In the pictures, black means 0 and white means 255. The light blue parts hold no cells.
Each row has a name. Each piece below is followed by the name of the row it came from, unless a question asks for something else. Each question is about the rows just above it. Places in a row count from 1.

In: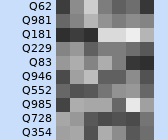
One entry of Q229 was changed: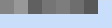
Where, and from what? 4, [125]
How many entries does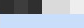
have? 6

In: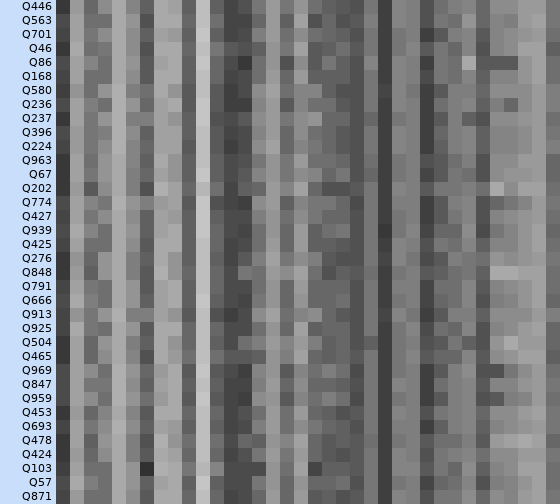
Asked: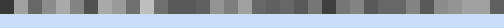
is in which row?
Q465
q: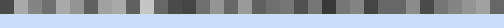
Q939
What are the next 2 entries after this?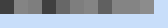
[154 118]
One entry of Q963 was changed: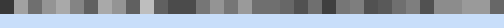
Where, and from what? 14, [81]
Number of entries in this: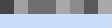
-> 8
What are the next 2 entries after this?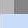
[75 75]

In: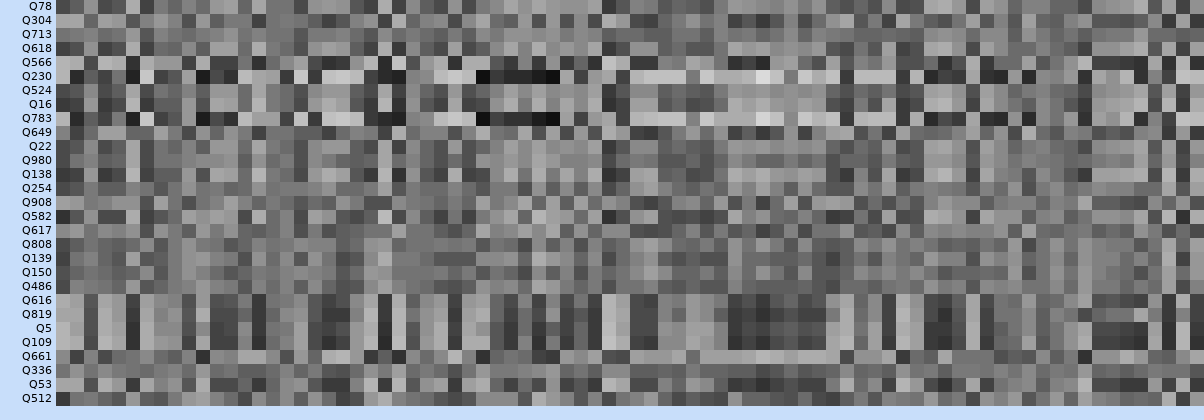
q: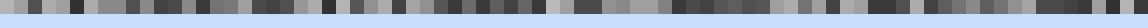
Q5
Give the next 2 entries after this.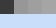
[180  74]
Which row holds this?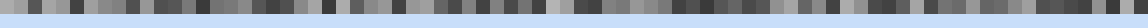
Q616
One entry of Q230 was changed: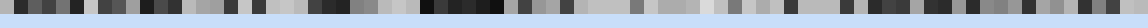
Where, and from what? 33, [43]
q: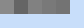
Q713
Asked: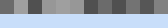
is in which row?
Q908

